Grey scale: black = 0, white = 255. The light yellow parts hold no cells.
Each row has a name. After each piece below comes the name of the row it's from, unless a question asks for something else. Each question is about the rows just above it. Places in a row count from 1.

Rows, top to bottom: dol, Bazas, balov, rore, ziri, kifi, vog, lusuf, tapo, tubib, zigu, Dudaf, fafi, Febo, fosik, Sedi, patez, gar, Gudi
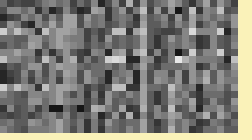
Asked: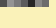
Dudaf
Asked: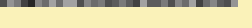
rore

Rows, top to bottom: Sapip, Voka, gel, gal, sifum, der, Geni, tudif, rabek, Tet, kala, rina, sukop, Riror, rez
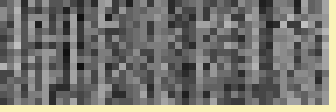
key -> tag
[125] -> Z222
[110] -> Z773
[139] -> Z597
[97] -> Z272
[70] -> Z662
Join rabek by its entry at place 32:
Z222
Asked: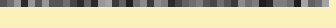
Sapip
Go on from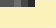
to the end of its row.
[ 97  43 151 163  58  97  31 110 139  58 139 125  43  70  97 110 125  85
  70 110  85  58 139 110 125  31  43 125 125 110  31 163  97 110 163]
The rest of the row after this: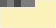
[151  43  97  97  85  70  85 125 163 110  43  43  97 110 163  58 125 151
  58  97  31  85 110  43 125 110  70 125  85 110  70  70  85  70 139 151
 110  97 125 125 151]
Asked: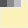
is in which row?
Geni
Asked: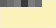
sifum
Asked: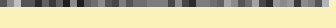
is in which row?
Geni

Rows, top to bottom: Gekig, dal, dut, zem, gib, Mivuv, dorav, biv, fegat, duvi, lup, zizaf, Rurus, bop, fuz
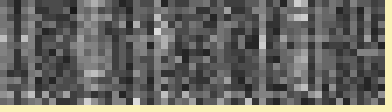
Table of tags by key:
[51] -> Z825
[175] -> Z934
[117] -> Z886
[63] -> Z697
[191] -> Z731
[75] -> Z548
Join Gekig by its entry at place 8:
Z548
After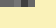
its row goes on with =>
[ 63  63  63  91  91 130  63 103  37 117 206 175  51 103  75 117 103  63
 130  91  91  63  75]
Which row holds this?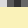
fuz

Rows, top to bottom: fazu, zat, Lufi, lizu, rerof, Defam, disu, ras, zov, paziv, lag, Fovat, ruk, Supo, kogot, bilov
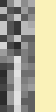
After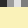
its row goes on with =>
[95]
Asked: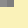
paziv
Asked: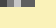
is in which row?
Defam

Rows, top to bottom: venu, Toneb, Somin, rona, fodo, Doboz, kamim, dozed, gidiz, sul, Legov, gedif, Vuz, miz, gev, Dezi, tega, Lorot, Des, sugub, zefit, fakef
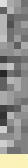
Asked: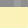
dozed
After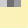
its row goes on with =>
[112]
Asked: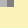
zefit
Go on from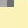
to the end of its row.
[112 128]

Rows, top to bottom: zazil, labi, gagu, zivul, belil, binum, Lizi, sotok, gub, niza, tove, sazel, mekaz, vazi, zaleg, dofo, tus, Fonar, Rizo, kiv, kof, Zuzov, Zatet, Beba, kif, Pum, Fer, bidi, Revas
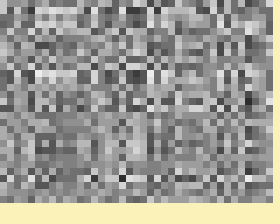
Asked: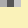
Lizi
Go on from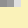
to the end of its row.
[ 99 212  74 212 199 172 112]
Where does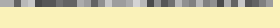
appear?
Zuzov
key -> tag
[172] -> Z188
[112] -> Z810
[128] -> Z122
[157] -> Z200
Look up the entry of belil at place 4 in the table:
Z122
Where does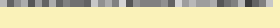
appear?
kif
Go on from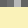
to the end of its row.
[ 99 212 199 212 172 199 199  99 128 199 128  86 144 144 112  74  99 224
 144 212 184  99 144 172 157 157 112 224  86 199 172 212 199 172  99]

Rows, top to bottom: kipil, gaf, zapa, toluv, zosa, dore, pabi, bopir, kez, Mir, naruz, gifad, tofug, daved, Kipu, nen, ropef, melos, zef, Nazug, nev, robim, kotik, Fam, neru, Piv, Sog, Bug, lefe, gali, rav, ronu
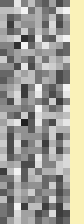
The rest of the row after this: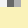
[230 176 161 103]
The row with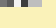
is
gali

